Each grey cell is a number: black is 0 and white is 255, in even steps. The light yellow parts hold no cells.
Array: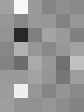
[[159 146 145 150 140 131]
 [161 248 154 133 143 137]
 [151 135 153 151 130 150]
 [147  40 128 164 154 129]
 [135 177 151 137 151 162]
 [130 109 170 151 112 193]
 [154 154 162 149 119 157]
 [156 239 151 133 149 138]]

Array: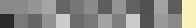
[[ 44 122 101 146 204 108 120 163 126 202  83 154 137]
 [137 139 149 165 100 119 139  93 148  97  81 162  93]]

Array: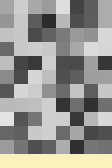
[[155 116  79  97 173  48 118 113]
 [166 205 168 155 222  67  92 172]
 [150 200  92  44 183  78  93 172]
 [194 199  74  98 122 153 146 216]
 [105 201 205 200 127 168 219 214]
 [189  69  57 206  76  74 160  54]
 [138  74 214 190  80  94 158 159]
 [ 86 214 204 144 106 196  93 199]
 [186 187 191 207  51 111  49 112]
 [227  84 117 207 205  56 183 216]
 [102  96 201 207 106 166  71  80]]

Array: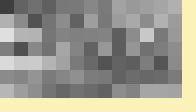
[[182 157 142 116 103 114 107  98 141 131 165 165 163]
 [ 62  99 112  96 120 121 135 122 163 153 159 165 176]
 [177 139  82 116 140  98 158 120 156 169 140 177 156]
 [223 180 179 118 131 128 129 131  94 140 200 121 153]
 [126  80 136 114 166 132  98 152  93 149 113 126 141]
 [218 202 203 180 162 122 105  83  99  94 125  85 139]
 [139 133 148 123 134 144 124 121  98 108 104 107 123]]

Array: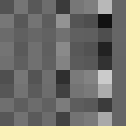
[[ 87 114  90 108  66 115 122 169 101]
 [ 83 117  88 109  58 119 127 184 101]
 [119  88 116  93 147  84  78  17 101]
 [107  96 103  98 113  96  95  78 102]
 [116  90 112  95 138  88  82  34 101]
 [112  95 112  97 131  91  88  50 100]
 [ 79 119  84 111  47 122 131 203 101]
 [ 86 115  91 109  65 116 122 172 101]
 [111  94 108  97 124  93  89  59 101]]

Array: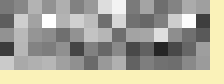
[[202 169 176 182 160 144 106 153 176  98 126 113 110 137 155]
 [121 135 179 146 175 129 153 221 243 122 164 110 131 171 159]
 [ 94 206 162 255 179 208 188 111 214 113 103 127 206 252  62]
 [146 185 149 140 111 146 195 182 110 163 166 222 142 112  89]
 [ 60 183 131 125 144  68 129 103 137  73  97  37  72 102 158]]
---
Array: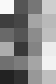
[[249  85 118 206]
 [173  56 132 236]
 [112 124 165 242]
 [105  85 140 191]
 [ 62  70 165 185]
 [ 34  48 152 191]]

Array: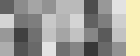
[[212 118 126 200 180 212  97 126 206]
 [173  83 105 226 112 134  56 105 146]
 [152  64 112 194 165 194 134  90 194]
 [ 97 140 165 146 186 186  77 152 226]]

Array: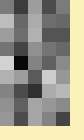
[[210   8 131  96 138]
 [189 104 171 110 104]
 [177 157  90 204 151]
 [157 110 177  84  84]
 [151  76 165 131  68]
 [144  96 165 151 138]
 [131  76  48 171 183]
 [123  60 157  76 123]
 [116  68 144 116 104]]

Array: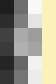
[[ 65 170 156]
 [ 58 176 164]
 [ 52 117 236]
 [ 44 125 228]
 [ 37 102 242]
 [ 30 110 248]]

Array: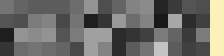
[[116 100  92  92  92 108 147  78 100 131 139  37  58  84  78]
 [ 84  78 123 131  72 116  30  52 153 108 131  24 167  44  64]
 [ 52 108 116 108 100  72 160 131  44  92 116 196  92  64  72]
 [ 30 147 139 147  84 123 160 160  44  52  64 123 100  58 123]]

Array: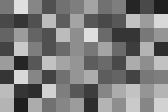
[[188  53  45 210 126  87  61 134 172 194 149 180]
 [180  31 172 113 134 156  45 180 142 202 134 210]
 [156  37  87 194 164 149  93 106  73 172 142 194]
 [120 223 134  80 113 126 164 113 126  37  73  31]
 [100 156 100  80 188 142 223 106  53  53 120 149]
 [ 73  53  80 188  93 164  87  73  87 194 156 216]
 [ 67 202 126  80 106 142 120 164 106  61 180  45]
 [ 53 216 134  67 113 149 172  93 100  67 120 126]]

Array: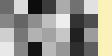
[[232 134  18 184 150  45  94]
 [207 119 178 163 199  32 156]
 [134 101 142 191 238  51  78]
 [107 219  12  59 171 113 225]]

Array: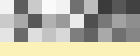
[[242  93 202 250 242 112 189  59  87  65]
 [228 106 222 195 216 126  99 169 112 134]
 [202 169  87 177 154 235  79 120 162 142]]
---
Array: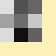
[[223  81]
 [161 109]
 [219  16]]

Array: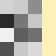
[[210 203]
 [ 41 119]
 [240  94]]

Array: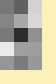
[[120  97]
 [133 168]
 [120  44]]

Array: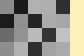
[[140  25]
 [ 26 144]
 [106 146]]

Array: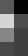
[[ 89   2]
 [213  77]
 [134  64]]

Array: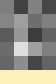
[[126  66]
 [133 159]
 [ 90 151]]

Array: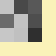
[[196  73]
 [107 194]
 [199 192]]
